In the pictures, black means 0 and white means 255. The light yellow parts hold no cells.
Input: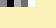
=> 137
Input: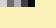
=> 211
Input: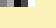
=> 128
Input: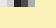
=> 231
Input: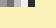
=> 153
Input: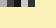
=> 177
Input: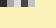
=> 44
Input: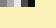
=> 128
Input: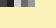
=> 67
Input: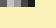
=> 94
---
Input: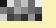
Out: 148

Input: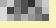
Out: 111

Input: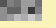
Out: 113

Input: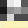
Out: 243

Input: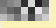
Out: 147

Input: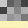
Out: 120

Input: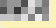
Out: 150
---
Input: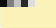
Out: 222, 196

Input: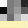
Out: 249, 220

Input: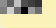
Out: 206, 192

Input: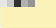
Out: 231, 203

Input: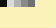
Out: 218, 178

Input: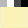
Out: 253, 184

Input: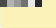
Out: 232, 179

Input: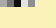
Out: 226, 170

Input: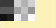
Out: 250, 238

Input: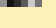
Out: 201, 147
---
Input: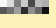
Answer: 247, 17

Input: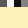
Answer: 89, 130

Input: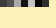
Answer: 59, 46

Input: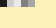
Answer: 28, 166

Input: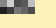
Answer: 133, 77

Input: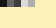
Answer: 20, 174

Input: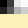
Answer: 3, 206
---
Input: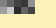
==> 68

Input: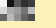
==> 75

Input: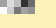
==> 147

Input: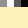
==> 8

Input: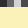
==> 74

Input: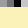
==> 198
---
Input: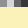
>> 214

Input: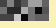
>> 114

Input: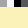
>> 248

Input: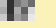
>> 158

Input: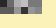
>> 52

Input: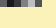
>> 128

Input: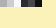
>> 44
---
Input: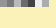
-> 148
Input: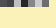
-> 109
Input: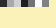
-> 129
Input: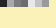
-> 154
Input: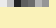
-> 150
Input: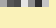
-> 141
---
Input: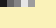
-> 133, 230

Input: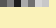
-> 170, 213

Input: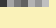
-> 97, 191

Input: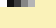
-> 60, 253

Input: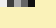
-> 173, 238

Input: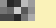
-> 203, 203

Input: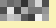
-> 175, 242

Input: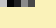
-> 33, 196

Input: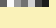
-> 113, 251
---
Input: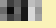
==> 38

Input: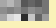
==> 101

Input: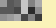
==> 197

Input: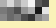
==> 244

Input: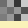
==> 167

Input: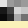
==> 154

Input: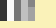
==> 118

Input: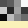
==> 93

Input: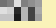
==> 128
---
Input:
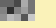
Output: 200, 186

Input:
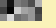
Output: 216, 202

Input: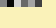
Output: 211, 164

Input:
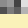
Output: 223, 179

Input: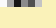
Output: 250, 196

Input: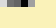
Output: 219, 160

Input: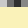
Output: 201, 134
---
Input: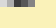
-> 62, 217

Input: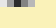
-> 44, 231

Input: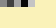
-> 165, 196

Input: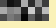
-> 31, 202

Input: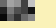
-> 80, 194

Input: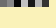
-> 194, 194

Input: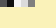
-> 245, 245

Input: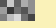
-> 113, 216
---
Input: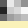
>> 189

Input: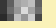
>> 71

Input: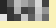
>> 108

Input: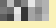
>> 189

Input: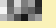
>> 158

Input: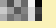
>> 49

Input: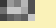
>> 198
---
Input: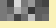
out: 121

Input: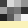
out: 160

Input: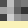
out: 164

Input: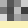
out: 116

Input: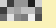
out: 62

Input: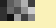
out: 49
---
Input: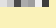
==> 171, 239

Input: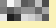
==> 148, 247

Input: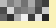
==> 128, 240

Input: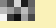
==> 114, 244

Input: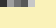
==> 114, 199

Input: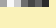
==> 110, 249

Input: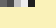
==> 194, 238

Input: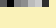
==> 142, 203

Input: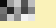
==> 158, 242

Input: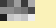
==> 127, 238
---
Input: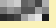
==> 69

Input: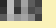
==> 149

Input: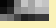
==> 69

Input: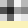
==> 244

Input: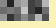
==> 95

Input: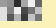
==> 179

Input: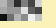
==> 180

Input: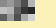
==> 79
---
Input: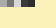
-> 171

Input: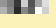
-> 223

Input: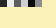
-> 207

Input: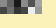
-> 165

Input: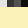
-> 82

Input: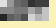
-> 210
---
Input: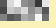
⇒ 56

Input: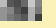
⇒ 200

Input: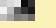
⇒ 11

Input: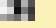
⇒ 176

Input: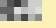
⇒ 206

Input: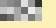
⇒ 152

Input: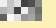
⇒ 81

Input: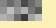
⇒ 107
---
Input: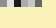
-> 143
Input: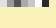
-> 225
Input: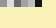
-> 149
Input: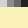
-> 210
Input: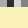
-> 171
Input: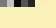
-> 121
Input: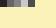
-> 37
